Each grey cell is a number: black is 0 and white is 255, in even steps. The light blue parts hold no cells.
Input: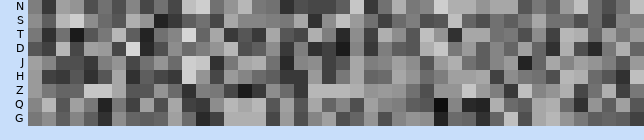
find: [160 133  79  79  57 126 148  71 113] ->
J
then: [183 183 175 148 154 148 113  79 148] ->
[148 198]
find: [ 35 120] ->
Q
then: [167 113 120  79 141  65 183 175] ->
[101 160]
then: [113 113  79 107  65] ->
[133 126]
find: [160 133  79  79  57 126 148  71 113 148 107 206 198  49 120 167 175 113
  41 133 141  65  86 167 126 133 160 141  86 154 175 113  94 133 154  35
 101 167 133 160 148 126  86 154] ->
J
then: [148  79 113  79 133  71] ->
[113  71]

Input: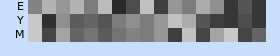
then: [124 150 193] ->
[171  85]
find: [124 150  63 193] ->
M
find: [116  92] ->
M
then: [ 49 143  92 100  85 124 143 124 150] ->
[193 171]
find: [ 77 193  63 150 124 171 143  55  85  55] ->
E
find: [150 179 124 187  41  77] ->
E

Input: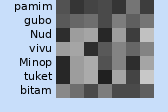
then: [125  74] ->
[74 95]
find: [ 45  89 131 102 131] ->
vivu
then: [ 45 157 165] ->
[ 39 157]
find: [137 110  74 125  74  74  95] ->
bitam
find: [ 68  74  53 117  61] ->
pamim
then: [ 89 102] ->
[110  74]
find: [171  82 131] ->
Minop

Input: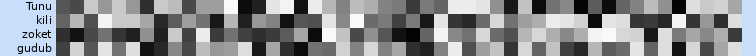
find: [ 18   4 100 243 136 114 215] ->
zoket
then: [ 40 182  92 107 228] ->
[100 222]

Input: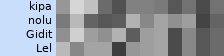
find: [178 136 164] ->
nolu
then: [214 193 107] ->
[ 81 129]
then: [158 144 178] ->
[ 93 158]
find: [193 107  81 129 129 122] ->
kipa
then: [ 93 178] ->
[136 164]
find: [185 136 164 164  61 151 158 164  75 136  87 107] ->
Lel

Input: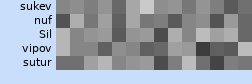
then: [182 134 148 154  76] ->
[126 188]
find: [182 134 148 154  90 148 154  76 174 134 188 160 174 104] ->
Sil
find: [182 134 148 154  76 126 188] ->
sutur

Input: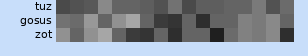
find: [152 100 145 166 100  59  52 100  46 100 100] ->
gosus
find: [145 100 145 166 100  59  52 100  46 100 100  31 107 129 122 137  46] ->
zot
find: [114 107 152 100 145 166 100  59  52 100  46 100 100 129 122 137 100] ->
gosus

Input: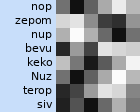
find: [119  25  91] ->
keko
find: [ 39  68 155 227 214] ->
terop
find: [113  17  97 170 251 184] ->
Nuz
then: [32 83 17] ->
[105 176]
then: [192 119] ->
[25 91]
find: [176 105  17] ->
nup

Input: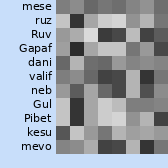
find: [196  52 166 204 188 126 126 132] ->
Gul
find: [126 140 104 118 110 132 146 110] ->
mese

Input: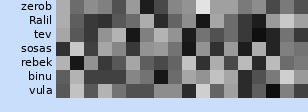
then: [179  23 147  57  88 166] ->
[94 73]
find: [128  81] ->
zerob
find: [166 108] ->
Ralil

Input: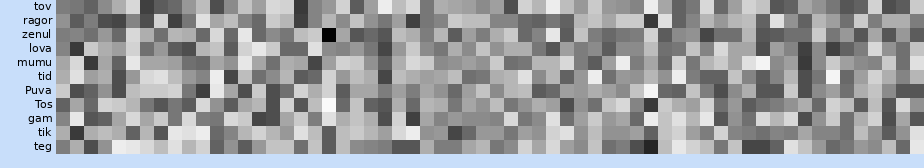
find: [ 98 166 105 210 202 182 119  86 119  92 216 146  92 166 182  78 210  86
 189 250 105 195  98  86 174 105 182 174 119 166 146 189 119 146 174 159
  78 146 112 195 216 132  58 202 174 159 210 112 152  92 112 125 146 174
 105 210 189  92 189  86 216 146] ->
Tos
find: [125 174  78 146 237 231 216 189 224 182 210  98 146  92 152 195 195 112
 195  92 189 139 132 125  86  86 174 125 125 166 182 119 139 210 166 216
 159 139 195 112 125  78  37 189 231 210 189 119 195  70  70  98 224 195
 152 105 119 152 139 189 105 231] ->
teg
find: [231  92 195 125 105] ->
zenul
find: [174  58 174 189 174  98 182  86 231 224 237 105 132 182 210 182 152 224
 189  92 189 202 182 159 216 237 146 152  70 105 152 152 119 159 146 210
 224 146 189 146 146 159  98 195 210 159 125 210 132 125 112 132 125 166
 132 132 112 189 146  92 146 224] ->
tik

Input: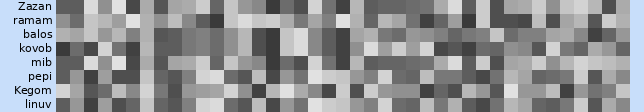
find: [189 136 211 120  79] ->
Kegom
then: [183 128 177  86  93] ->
[120 128]
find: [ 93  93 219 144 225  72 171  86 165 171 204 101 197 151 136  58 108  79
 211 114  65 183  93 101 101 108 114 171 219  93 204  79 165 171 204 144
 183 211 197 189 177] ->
mib
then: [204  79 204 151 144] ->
[144  65]
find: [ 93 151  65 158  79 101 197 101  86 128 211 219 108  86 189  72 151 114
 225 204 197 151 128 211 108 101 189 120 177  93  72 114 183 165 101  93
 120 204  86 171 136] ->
linuv
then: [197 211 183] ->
[ 79 171]

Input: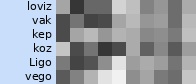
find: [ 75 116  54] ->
koz
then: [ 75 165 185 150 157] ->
[109 185]
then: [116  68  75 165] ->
[185 150]
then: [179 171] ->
[136 142]
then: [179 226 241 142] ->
[165 122]

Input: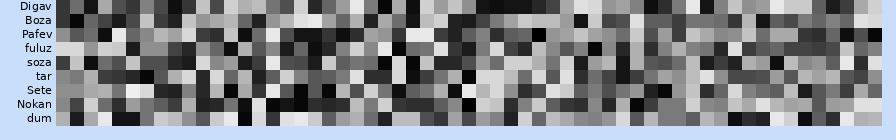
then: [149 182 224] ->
[232 162]
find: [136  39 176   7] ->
Nokan
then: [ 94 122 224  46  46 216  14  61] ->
[116 176]
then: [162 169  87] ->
[156 162]
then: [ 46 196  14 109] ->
[232  79]

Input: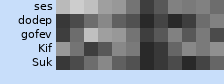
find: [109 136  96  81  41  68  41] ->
dodep
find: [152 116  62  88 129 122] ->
ses
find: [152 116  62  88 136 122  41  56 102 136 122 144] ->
Kif
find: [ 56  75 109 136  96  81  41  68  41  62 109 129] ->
dodep
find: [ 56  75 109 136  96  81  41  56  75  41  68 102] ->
Suk

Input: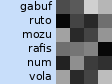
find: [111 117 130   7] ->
rafis
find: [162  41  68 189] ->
vola

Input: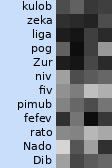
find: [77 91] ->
niv
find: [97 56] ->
kulob

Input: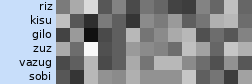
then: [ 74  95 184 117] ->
[139 170]
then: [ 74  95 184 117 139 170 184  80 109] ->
[ 87 131]
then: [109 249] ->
[80 95]
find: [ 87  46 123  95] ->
kisu
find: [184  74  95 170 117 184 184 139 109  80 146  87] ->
vazug

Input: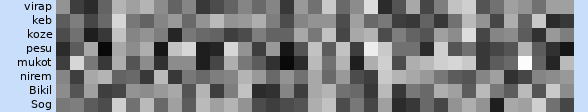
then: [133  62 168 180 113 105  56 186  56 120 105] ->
[174 160]
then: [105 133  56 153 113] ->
[201 105]
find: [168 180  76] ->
koze
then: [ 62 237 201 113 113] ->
[ 43 207]

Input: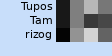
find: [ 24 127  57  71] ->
Tam
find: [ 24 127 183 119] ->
Tupos
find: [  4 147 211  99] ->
rizog

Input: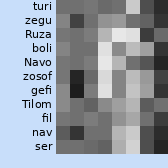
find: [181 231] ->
Ruza
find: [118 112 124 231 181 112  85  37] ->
Navo

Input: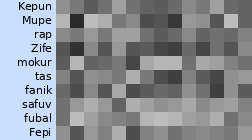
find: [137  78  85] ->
Mupe
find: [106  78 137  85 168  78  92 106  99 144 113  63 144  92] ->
fanik
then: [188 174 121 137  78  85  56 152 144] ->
[ 85 188]
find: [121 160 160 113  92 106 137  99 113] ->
rap
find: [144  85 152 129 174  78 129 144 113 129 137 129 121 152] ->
Fepi
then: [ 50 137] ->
[ 85 152]

